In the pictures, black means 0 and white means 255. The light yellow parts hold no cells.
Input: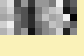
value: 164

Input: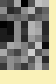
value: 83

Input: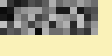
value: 25

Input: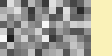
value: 196

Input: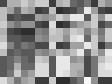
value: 190

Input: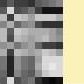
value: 187
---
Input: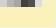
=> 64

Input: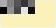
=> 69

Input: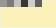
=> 54

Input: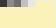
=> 110

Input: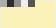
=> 145

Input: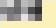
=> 226
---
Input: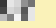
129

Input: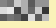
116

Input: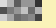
165

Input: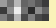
85

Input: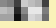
162

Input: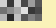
40

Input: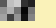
64
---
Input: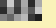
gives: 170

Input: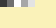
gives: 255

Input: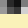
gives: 42

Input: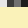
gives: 59

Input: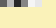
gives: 133

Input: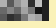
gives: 47

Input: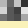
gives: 103

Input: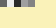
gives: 42
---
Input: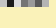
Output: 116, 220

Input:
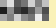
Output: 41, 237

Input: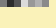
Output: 219, 219

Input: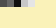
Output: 16, 229

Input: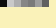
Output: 134, 201

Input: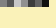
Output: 144, 199

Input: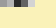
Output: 43, 211

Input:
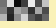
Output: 140, 235
